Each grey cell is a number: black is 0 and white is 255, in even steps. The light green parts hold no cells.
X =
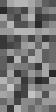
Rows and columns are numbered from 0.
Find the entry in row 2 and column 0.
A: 166
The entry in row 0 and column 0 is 95
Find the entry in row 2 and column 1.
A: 95
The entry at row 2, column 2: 68
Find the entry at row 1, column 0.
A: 41
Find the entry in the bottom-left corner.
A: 138
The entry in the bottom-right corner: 95
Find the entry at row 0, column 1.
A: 166
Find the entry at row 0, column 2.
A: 181
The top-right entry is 82
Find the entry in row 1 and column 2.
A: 95
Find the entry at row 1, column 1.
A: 82

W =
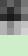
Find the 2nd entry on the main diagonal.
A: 42
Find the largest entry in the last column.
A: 207
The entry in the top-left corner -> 72
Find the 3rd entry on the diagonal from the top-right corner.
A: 26
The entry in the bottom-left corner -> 178
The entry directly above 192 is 101

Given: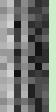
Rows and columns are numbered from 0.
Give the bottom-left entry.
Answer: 167
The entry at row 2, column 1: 194
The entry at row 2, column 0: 167
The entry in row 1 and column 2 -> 103
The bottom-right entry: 76
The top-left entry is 167
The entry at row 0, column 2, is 76
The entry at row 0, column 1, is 194
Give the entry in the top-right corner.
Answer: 60
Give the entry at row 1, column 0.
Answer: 139
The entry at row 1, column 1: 167
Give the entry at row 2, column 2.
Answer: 88

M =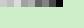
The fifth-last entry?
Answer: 175
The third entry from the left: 219
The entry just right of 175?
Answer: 102

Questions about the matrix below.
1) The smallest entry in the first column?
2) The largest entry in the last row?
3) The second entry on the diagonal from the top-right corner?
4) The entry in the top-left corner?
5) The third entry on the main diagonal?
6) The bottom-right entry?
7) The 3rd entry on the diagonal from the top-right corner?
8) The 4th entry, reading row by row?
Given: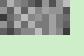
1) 58
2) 188
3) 148
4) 109
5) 135
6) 58
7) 161
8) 122

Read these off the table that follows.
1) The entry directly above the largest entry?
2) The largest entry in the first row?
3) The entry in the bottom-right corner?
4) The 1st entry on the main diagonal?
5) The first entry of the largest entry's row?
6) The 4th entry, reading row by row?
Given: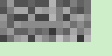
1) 126
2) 180
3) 180
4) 98
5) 68
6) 82
